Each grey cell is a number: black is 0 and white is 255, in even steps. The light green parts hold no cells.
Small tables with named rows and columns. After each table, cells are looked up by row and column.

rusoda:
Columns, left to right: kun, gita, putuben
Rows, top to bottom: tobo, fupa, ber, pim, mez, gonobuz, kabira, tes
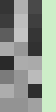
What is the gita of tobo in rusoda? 176
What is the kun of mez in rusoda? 41
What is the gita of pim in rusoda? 151
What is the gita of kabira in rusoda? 151
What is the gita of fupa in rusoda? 190
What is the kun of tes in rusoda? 147
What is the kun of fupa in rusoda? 60
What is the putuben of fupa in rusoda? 63
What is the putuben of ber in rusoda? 53
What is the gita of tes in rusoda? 147
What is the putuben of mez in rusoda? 170
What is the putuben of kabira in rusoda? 46
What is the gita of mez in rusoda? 172
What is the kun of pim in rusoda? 171

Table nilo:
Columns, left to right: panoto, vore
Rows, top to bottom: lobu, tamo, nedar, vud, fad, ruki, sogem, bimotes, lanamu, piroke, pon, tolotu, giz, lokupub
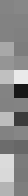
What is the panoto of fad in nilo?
149
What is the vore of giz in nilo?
121
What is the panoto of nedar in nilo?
130
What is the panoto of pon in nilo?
108
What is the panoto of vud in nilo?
168
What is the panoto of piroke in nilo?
130
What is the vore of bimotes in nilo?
131
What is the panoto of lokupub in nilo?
180
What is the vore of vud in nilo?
125
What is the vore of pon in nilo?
103
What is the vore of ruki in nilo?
234
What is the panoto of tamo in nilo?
130
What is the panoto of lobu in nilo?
132
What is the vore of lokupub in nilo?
126
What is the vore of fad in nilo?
140

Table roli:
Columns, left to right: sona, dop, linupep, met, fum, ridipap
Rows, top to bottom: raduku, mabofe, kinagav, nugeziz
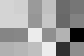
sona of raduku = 212
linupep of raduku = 154
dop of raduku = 208
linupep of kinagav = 236
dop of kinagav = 135
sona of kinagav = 133
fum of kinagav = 179
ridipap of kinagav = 1
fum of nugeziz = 48
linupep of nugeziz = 191
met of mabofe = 198
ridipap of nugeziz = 141
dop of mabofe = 212
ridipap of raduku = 118
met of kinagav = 143
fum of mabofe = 104
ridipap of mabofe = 130

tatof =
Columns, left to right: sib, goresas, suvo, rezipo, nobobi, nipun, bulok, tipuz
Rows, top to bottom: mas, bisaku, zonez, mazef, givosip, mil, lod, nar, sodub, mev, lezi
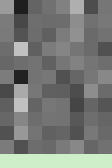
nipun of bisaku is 141
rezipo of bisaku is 108
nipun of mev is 81
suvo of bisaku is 110
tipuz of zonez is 114
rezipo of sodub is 116
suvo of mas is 100
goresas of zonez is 83

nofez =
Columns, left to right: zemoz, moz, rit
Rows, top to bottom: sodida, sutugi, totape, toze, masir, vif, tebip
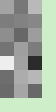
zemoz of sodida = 163
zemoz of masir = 238
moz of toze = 159
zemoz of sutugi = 125
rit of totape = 157
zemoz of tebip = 106
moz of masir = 162

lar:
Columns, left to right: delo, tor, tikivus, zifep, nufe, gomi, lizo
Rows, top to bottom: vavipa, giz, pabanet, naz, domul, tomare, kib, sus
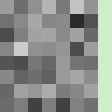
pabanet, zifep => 164
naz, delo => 134
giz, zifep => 135
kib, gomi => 135
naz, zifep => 140
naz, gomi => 76
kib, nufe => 124
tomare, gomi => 166
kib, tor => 161
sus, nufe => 65
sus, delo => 107
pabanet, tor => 128
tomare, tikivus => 110
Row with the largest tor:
naz

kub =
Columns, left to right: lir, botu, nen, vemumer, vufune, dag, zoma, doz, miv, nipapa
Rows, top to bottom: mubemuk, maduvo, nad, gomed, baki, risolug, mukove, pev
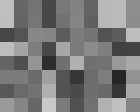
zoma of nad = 116
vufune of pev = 123
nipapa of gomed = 66
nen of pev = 103
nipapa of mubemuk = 142
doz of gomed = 127
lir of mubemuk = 192
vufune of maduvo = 113
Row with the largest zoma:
gomed

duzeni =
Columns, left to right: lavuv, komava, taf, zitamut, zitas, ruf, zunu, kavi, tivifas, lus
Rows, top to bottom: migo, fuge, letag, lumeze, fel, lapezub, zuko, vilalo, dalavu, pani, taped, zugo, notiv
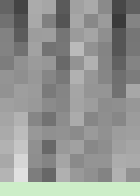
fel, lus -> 132
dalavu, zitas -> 141
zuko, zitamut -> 122
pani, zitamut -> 144
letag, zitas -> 117
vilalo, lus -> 151
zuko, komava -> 158
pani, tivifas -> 157
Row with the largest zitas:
notiv

